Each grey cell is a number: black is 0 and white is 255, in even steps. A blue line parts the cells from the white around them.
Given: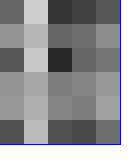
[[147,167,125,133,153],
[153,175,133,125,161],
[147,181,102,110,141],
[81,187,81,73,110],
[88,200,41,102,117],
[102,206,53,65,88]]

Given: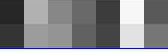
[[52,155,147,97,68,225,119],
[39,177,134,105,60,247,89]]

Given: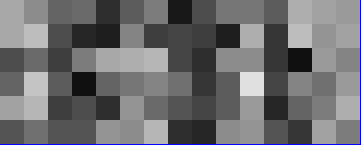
[[77,106,62,124,168,174,182,69,46,140,140,54,16,154,132],
[84,112,84,84,148,140,182,46,38,140,148,84,54,162,124],
[168,140,100,106,46,92,124,24,77,118,118,92,174,162,154],
[162,182,62,77,46,148,106,84,69,92,154,38,100,124,174],
[168,189,77,38,30,132,62,69,62,30,174,54,189,148,162],
[100,196,92,16,100,118,132,112,54,92,224,69,132,112,154]]

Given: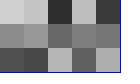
[[80,73,181,96,174],
[140,152,104,126,118],
[207,195,47,189,59]]

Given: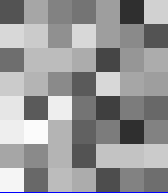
[[230,90,238,116,63,124,104],
[245,104,188,172,77,130,110],
[166,138,180,83,195,195,203],
[83,166,130,116,158,47,209],
[203,180,138,90,216,166,158],
[110,188,188,172,69,150,172],
[216,203,144,216,158,138,83],
[238,251,180,97,124,47,130]]

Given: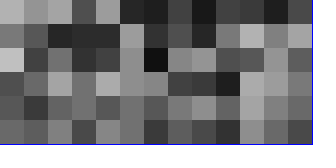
[[87,58,99,113,87,113,87,121,142,99,164,128,105],
[192,65,113,50,65,142,16,134,148,79,87,148,93],
[121,87,38,44,44,156,50,79,38,121,178,128,164],
[105,93,128,73,134,113,58,93,73,50,142,105,73],
[79,105,164,113,171,142,134,65,58,30,171,156,121],
[178,148,164,79,156,38,30,65,24,65,58,30,73]]
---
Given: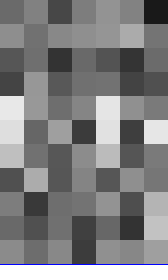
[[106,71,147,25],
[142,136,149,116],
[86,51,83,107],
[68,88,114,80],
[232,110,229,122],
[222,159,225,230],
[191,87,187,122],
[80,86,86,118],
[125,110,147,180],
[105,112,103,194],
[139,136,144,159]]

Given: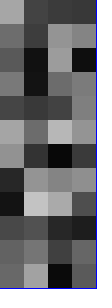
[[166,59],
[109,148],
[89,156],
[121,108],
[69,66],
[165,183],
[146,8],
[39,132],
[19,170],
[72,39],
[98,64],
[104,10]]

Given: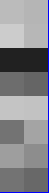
[[187],
[204],
[33],
[109],
[196],
[115],
[158],
[115]]

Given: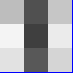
[[189,198],
[244,235],
[226,213]]

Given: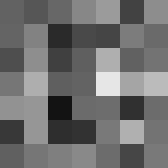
[[98,103,155,141],
[100,42,69,106],
[78,64,175,115],
[118,95,230,187],
[146,19,109,108],
[56,46,121,115],
[96,127,108,121]]

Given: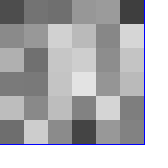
[[77,111,155],
[138,209,135],
[176,198,141],
[122,196,149],
[189,189,213],
[110,139,152]]

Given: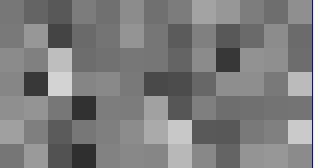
[[119,87,112,111,163,125,143],
[120,68,116,118,128,106,107],
[139,189,113,118,138,146,109],
[134,210,137,72,103,142,186],
[143,119,125,161,126,112,116],
[159,91,126,170,89,121,202],
[117,81,130,134,136,148,138]]
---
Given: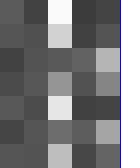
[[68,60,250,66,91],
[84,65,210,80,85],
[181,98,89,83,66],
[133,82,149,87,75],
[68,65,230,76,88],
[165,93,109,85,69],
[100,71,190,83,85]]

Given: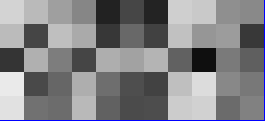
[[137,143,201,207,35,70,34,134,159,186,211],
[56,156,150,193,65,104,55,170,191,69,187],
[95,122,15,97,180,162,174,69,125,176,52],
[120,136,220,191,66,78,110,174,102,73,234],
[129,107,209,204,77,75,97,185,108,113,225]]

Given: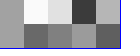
[[182,59,225,250,162],
[95,155,128,105,162]]

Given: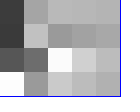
[[180,183,185,165,60],
[168,162,154,193,58],
[188,208,251,109,86],
[177,188,202,154,253]]

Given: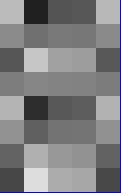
[[184,87,84,32,187],
[138,119,121,112,139],
[88,157,161,198,86],
[124,130,131,134,125],
[178,93,88,45,180],
[145,116,115,96,146],
[98,146,152,176,99],
[72,167,172,221,71]]

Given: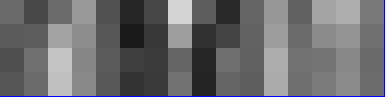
[[120,174,164,97,150,100,40,93,212,70,38,81,153,107,72,105],
[112,148,139,107,157,98,68,49,158,56,25,87,140,163,93,90],
[106,135,115,114,173,97,111,38,101,59,63,90,134,195,112,79],
[108,139,123,111,170,94,100,35,114,58,51,88,137,192,107,85]]

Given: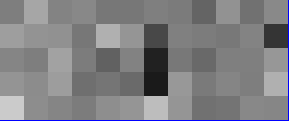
[[137,113,146,100,123,127,119,119,136,131,166,126],
[52,131,120,124,128,72,149,176,119,145,147,158],
[151,127,127,105,120,33,130,97,124,162,126,133],
[176,126,133,122,152,26,106,117,111,157,140,148],
[134,136,116,113,149,189,149,142,124,133,141,203]]
